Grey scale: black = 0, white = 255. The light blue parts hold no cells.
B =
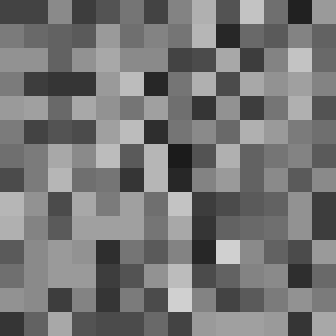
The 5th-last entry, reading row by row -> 160
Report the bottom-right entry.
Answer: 168
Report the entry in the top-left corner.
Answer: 67
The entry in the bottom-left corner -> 53
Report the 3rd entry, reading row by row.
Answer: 138
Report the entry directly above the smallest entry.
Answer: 117
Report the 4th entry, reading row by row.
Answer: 61
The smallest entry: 27
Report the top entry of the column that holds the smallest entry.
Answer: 131
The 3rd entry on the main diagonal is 98
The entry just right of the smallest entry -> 83
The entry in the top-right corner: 154
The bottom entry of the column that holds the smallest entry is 67
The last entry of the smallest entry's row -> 90
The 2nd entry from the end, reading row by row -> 53
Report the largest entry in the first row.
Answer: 195
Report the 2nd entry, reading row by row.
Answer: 67
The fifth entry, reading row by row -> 83
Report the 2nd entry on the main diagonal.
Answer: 105
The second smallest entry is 33

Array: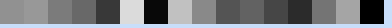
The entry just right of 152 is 123
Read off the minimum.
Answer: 0
